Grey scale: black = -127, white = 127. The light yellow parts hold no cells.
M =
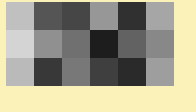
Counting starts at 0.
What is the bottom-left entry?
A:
58
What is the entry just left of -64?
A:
-7
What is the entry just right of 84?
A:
16
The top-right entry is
38
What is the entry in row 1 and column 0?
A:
84

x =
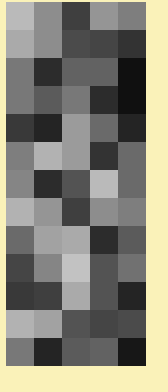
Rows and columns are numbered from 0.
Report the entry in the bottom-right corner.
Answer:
-104
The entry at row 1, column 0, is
42
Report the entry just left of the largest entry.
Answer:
5
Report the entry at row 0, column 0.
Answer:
58
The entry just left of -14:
-44
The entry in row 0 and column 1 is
13
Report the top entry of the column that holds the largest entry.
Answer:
-64
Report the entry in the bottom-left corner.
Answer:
-7
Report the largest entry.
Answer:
66
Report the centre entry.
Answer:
-44
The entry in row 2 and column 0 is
-7
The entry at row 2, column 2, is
-29

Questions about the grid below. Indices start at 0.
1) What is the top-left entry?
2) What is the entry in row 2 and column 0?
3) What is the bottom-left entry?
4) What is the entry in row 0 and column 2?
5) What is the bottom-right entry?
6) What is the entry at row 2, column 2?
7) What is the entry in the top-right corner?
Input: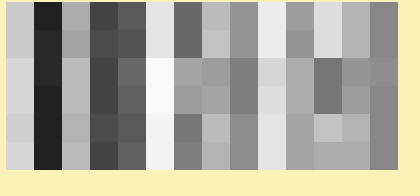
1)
73
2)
86
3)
86
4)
44
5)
7
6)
59
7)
7
